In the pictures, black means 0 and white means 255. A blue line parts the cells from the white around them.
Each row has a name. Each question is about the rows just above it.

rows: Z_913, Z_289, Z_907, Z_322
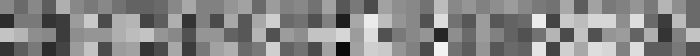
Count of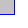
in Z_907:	6
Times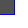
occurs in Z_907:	5

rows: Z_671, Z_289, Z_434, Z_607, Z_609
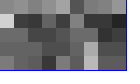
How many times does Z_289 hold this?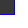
3
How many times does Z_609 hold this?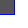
0
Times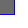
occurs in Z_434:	4
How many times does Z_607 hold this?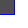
4
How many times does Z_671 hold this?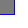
1

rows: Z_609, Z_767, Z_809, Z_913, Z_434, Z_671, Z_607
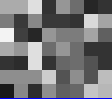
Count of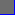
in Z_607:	0
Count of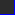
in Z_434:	1
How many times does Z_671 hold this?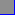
4
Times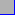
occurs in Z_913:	0
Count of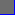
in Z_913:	2
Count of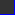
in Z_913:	2
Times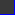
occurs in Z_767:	3

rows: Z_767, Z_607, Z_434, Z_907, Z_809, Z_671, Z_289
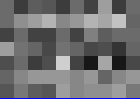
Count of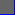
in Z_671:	2
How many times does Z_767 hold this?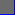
3
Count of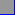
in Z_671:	5
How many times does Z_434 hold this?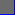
4
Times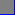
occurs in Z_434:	1
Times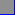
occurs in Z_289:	2

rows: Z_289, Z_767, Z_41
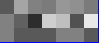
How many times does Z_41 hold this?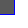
4
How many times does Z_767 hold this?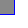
0
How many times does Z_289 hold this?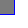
2

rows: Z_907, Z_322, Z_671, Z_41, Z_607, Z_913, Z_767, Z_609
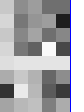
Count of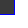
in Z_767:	1
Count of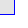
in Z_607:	4

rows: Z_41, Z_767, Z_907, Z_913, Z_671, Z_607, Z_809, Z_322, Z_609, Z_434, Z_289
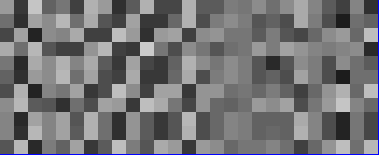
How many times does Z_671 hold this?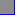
5
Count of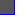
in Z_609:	2
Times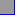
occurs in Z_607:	1

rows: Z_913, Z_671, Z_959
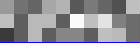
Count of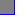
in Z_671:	1
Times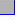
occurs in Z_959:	0
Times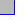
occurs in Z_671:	2
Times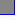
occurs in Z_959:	2
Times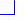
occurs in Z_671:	1
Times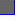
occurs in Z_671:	0

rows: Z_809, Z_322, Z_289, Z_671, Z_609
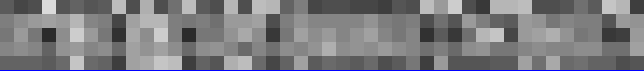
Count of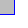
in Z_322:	0
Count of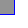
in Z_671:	6
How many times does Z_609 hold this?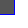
5
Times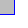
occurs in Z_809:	5
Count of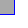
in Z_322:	0
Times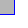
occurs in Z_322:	3
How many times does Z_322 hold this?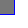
3

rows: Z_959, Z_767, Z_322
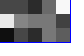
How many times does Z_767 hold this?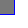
2
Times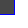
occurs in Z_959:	2

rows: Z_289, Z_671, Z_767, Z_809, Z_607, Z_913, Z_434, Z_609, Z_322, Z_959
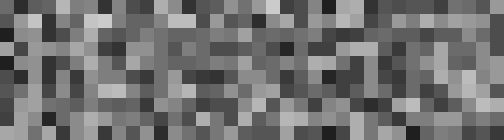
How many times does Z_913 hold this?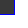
5
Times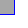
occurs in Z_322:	0
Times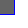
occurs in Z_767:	7
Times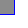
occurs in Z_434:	2
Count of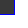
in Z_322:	1

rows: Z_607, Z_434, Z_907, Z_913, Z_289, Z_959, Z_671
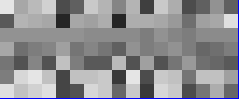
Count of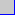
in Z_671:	3
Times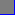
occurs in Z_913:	4
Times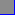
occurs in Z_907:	7
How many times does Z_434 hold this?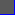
1
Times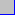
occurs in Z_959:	6
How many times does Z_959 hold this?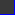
1
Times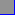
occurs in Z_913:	2

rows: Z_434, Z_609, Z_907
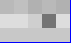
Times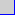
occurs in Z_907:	0
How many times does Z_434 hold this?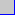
0
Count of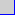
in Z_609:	1
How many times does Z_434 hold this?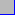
2
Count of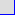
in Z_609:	3
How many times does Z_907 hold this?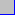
0
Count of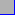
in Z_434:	2

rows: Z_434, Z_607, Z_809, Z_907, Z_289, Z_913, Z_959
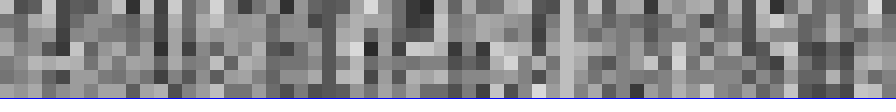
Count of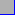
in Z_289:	6
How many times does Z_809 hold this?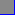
7
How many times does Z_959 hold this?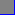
7
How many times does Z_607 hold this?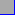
4

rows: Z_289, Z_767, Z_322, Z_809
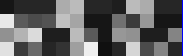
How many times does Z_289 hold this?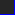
7
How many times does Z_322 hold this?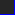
0
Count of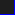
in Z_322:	4
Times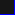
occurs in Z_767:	4
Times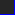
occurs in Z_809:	3
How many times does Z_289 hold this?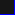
1

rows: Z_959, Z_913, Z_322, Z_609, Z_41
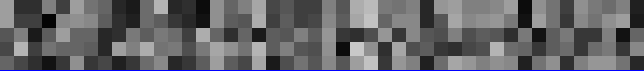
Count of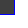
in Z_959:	4
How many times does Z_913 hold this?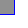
4
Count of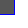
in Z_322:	4
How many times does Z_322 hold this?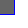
5
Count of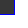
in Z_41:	5

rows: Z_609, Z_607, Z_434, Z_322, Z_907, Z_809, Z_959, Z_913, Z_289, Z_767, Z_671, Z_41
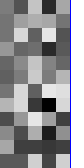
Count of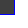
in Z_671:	3
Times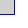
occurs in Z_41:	2

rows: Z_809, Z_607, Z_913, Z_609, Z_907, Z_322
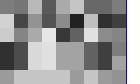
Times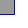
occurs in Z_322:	3
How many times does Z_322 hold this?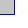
5
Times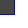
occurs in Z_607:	1
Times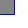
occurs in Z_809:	0

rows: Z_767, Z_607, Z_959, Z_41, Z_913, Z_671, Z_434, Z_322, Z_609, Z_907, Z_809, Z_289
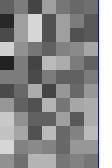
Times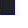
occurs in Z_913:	1
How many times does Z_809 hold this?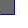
1
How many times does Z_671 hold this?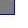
4
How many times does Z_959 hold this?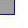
2
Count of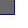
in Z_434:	2
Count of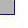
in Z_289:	2

